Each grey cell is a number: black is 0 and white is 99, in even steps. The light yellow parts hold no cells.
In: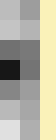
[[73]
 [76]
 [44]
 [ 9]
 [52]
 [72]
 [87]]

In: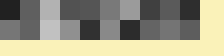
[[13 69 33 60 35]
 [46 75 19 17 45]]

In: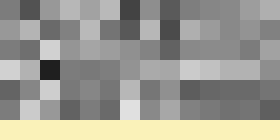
[[48 59 63 26 35 52 61]
 [59 41 72 34 29 60 57]
 [48 81 64 56 38 54 48]
 [81 12 47 57 65 75 69]
 [39 80 52 71 56 40 41]
 [48 59 48 87 65 47 45]]

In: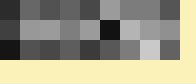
[[17 32 28 48 33]
 [25 60 60 70 56]
 [ 8 28 23 48 38]]

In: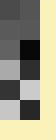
[[29]
 [35]
 [38]
 [66]
 [20]
 [77]]

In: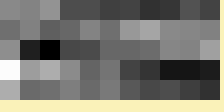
[[53 57 30 26 21 26]
 [43 37 51 59 53 50]
 [55  0 29 40 52 62]
 [98 67 39 26  8 11]
 [67 43 41 34 30 19]]
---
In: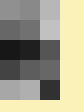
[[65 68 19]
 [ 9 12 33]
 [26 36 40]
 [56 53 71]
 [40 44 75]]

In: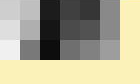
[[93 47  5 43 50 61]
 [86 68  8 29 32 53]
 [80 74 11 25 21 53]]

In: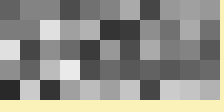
[[16 79 20 62 73 62 76 27 79 76 69]
 [38 51 51 30 44 51 66 27 59 62 59]
 [87 27 55 41 23 59 30 66 48 51 34]
 [55 38 73 91 30 41 34 38 34 38 41]
 [48 48 87 62 69 20 23 55 44 66 44]]

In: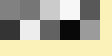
[[20 92 38  3 60]
 [50 46 79 96 34]]

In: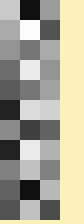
[[32 75 29]
 [66 98 32]
 [54 25 38]
 [50 75 50]
 [42 91 57]
 [78  6 60]
 [35 46 63]
 [57 46 66]
 [13 91 69]
 [38  6 72]
 [13 85 81]]

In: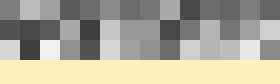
[[32 28 35 66 24 77 59 59 28 46 70 46 62 80]
 [49 73 62 35 42 53 42 46 66 28 42 39 49 39]
 [83 24 93 56 32 83 62 56 42 80 70 73 90 53]]
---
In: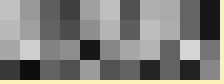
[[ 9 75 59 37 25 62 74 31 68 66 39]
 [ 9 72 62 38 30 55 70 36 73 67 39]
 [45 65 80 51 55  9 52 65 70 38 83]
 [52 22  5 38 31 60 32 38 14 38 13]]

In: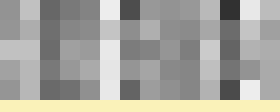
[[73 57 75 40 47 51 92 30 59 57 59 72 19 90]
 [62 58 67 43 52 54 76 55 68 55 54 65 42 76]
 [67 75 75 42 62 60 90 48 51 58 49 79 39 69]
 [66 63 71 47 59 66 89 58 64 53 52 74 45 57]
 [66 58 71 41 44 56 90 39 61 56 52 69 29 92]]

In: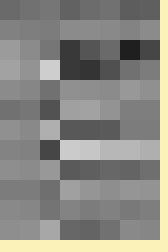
[[37 41 44 46 38 42 44 36]
 [54 50 49 48 54 54 53 51]
 [27 60 54 46 22 33 41 12]
 [48 63 57 80 22 20 31 44]
 [56 54 52 44 56 55 54 59]
 [49 44 46 32 62 63 57 49]
 [48 56 53 68 34 34 35 48]
 [68 51 50 27 79 77 71 71]
 [43 55 54 59 35 37 40 39]
 [57 48 48 43 62 58 55 58]
 [49 53 52 45 51 48 50 47]
 [52 55 56 65 40 39 44 53]]

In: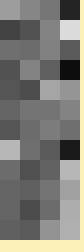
[[14 61 52 46]
 [85 26 32 51]
 [35 43 42 50]
 [ 5 32 51 37]
 [58 33 30 64]
 [51 39 45 45]
 [43 33 42 48]
 [10 71 43 35]
 [71 42 31 38]
 [62 39 37 45]
 [67 39 29 42]
 [68 37 35 57]]

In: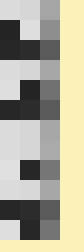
[[64 85 83]
 [55 14 86]
 [35 15 17]
 [65 85 83]
 [44 86 14]
 [35 15 17]
 [65 85 83]
 [66 85 83]
 [46 87 15]
 [65 85 84]
 [35 15 17]
 [45 86 15]]

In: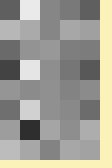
[[37 37 91 52 47]
 [62 71 66 52 65]
 [48 41 57 59 49]
 [34 26 89 55 46]
 [54 58 54 56 51]
 [42 43 81 56 53]
 [67 61 18 64 55]
 [63 73 65 51 65]]
